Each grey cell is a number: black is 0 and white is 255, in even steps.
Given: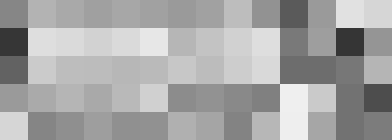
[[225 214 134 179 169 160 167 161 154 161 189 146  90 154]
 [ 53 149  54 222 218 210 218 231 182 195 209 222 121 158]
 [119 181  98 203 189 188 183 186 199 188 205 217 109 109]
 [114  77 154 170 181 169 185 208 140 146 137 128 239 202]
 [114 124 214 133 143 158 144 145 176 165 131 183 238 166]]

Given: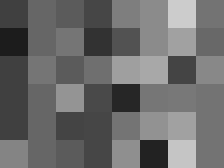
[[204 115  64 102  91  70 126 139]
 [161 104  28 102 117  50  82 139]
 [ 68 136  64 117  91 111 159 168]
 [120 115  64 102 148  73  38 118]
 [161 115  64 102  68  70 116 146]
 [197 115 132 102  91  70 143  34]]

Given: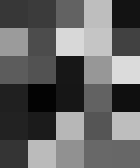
[[190  19  55  59  98]
 [197  65 155  76 216]
 [151 219  92  82  23]
 [ 98  15  32   3  22]
 [ 85 190  34  27 183]
 [104 103  52 187 145]]

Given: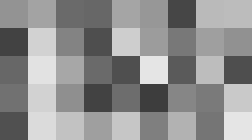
[[186 188 147 163 106 103 165 151  70]
 [159 145  66 210 131  78 206 156 120]
 [189  78 103 226 167 106  79 229  90]
 [122 201 113 210 143  66 109  61 134]
 [117 229  80 219 194 159 198 127 178]]

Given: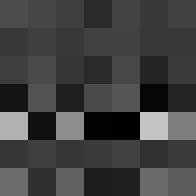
[[ 57  66  76  69  62  42  68]
 [ 56  57  57  63  56  65  66]
 [ 37  59  62  74  54  43  72]
 [  6  36  21  82  31  74  85]
 [196 126 177  16 141   3   1]
 [ 49  58  55  64  55  59  65]
 [106  92 108  48  97  29  32]]

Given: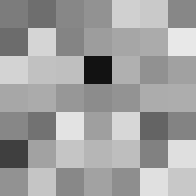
[[201 135 124 110 135 146 208]
 [171 232 108 213 132 157 166]
 [145 161 211 193 191  18 176]
 [172 173 167 171 151 140 147]
 [100 131 135 114 227 159 215]
 [129 223  63 162 197 182 190]
 [224 200 146 197 136 162 142]]

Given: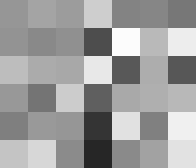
[[134 119 150 164 156 206 131]
 [185 237 147 137 144  77 252]
 [173  87 189 171 168 232  88]
 [175 184 152 116 204  95 169]
 [128 240 127 153 150  52 225]
 [162 226 196 215 139  38 138]]

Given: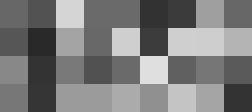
[[159 103 103  82 213 106 106  50  59]
 [206 180  86  41 164 104 207  60 207]
 [118  90 136  51 121  81 106 223  96]
 [165  51 119  53 155 155 171 144 196]]
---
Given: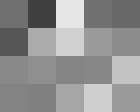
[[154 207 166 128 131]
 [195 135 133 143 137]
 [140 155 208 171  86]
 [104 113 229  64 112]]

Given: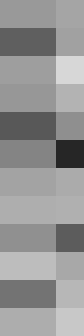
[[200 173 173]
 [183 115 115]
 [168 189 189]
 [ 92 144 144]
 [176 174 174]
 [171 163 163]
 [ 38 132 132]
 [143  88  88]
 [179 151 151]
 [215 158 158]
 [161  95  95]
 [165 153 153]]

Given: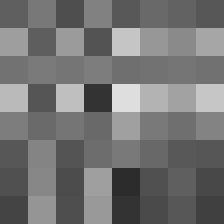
[[ 64  87  74  51 153  78 149  68]
 [ 72  95  80  44 159  76 135  80]
 [ 86  88 104 121 109  84 132  87]
 [131 111 121 160 105 117 106 125]
 [198 162 179 222  51 191  85 186]
 [113 117 114 111 125 117 122 114]
 [166 138 151 197  83 155  94 158]
 [ 87  98 105  88 129  78 120  95]]

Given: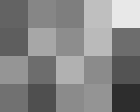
[[ 45 148 139  79 113]
 [ 83 139 177 109 149]
 [109 186 141 167  94]
 [232 191 126 134  99]]

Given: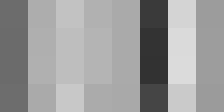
[[155 202  69 169 171 200 170 109]
 [157 219  50 170 180 190 176 107]
 [157 218  51 170 180 190 175 107]
 [156 212  58 170 177 194 173 108]]

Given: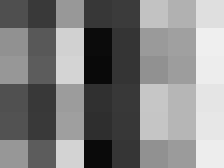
[[237 155 145  53  10 211  92 151]
 [231 182 197  55  46 159  57  82]
 [229 182 198  56  48 156  56  80]
 [237 157 145  52   9 212  92 151]
 [239 160 154  52  11 209  88 145]
 [223 177 194  59  55 152  57  79]]
